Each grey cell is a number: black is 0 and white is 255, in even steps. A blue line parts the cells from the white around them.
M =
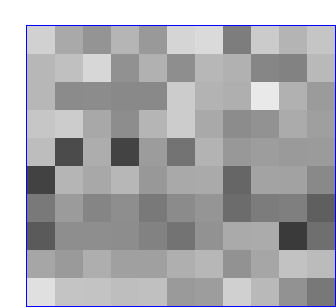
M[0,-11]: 209
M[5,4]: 152
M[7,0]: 90
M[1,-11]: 183
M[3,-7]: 181
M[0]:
[209, 169, 148, 181, 153, 213, 218, 125, 203, 180, 197]
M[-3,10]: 111
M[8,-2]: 194
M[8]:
[166, 154, 174, 160, 160, 175, 183, 146, 166, 194, 187]
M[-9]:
[183, 192, 215, 145, 177, 142, 183, 177, 134, 130, 185]
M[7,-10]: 142
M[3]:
[198, 204, 168, 141, 181, 204, 169, 140, 146, 171, 159]
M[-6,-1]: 155
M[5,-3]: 163
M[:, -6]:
[213, 142, 204, 204, 115, 169, 139, 115, 175, 154]
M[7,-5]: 146
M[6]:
[121, 155, 133, 142, 121, 139, 149, 108, 124, 127, 95]
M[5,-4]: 102
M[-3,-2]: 58
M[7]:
[90, 142, 142, 141, 130, 115, 146, 170, 171, 58, 111]
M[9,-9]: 195
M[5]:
[66, 181, 168, 183, 152, 169, 170, 102, 163, 162, 137]
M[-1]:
[224, 196, 195, 190, 192, 154, 157, 208, 185, 146, 120]

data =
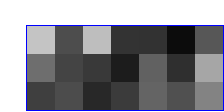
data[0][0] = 196
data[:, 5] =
[12, 47, 80]
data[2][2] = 40
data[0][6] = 87
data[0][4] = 50
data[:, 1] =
[77, 68, 76]

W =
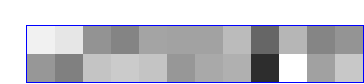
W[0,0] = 241
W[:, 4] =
[164, 196]
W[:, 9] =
[182, 255]
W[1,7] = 176
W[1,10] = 161
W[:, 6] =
[162, 169]
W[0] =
[241, 230, 147, 132, 164, 162, 162, 187, 102, 182, 133, 148]

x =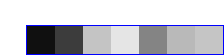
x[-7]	16
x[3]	229
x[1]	60

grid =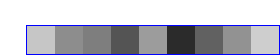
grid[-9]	198
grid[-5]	156

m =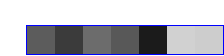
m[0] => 92
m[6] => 205
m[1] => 59

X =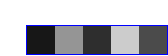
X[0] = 23
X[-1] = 75

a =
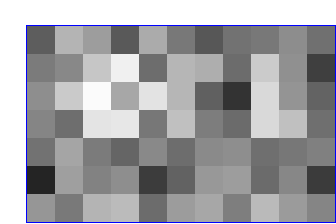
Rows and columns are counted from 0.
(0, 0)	93
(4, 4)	137
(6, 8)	186
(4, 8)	111
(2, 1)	202
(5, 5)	98
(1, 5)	182
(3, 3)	231
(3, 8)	217
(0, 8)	120
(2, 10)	99
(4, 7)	142
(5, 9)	135
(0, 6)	87
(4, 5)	109
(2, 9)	148
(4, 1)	165
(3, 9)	192
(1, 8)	203
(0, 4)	171
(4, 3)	101
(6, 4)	108
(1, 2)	198
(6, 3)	187

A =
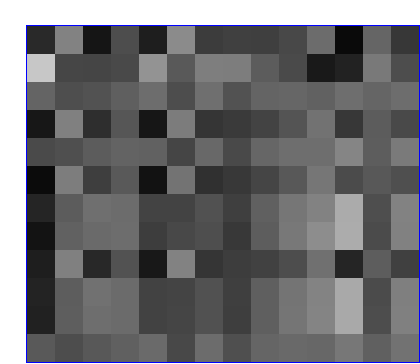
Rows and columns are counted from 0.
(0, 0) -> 41
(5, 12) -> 88
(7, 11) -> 172
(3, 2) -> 46
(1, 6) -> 126
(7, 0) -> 19
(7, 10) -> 141
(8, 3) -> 82
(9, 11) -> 169
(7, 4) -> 61
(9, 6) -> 81
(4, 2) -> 92
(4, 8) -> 102
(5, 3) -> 89
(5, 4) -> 18
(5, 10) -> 118
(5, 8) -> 69
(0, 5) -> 139
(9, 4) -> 66
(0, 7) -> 64
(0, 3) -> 77
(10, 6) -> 81
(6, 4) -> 67
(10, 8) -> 95
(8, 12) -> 93
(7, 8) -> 93
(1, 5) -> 89
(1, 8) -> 92
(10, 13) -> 128
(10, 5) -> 69
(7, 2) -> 106
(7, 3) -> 109
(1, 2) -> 69
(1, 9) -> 74
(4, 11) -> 133
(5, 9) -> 88

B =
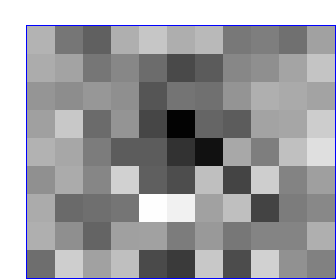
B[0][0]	179
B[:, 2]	[96, 118, 151, 107, 124, 134, 111, 100, 161]
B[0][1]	118
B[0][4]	198
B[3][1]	200
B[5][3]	209
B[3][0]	160
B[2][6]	112
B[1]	[172, 163, 118, 135, 108, 73, 91, 135, 143, 164, 196]
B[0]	[179, 118, 96, 175, 198, 174, 185, 120, 126, 112, 161]
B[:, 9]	[112, 164, 170, 166, 192, 131, 124, 132, 145]
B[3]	[160, 200, 107, 148, 70, 3, 101, 92, 163, 166, 205]
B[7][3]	160
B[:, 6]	[185, 91, 112, 101, 17, 191, 161, 153, 200]
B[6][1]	106
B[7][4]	161
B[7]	[175, 143, 100, 160, 161, 124, 153, 119, 132, 132, 175]
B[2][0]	149
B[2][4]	85
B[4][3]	92
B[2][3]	143

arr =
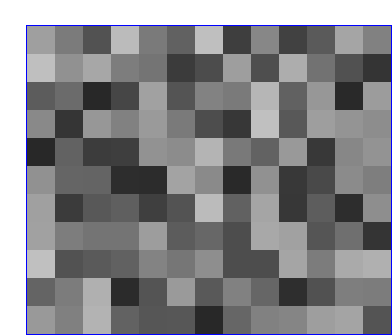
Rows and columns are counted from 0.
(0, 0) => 159
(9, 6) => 89
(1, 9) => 173
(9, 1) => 124
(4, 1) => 98
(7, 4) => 157
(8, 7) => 77
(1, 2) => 167
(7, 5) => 92
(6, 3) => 95
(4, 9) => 153
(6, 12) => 142
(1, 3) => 125
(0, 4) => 122
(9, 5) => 154
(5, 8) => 145
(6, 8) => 165
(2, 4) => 161
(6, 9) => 55
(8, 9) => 165
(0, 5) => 97
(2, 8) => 182
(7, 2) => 116
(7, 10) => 85
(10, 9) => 133
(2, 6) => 130
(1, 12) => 52
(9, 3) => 43
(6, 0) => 160
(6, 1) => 59
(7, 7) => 77
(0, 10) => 90
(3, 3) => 129
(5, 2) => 100
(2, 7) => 122
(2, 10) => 151
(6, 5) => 83
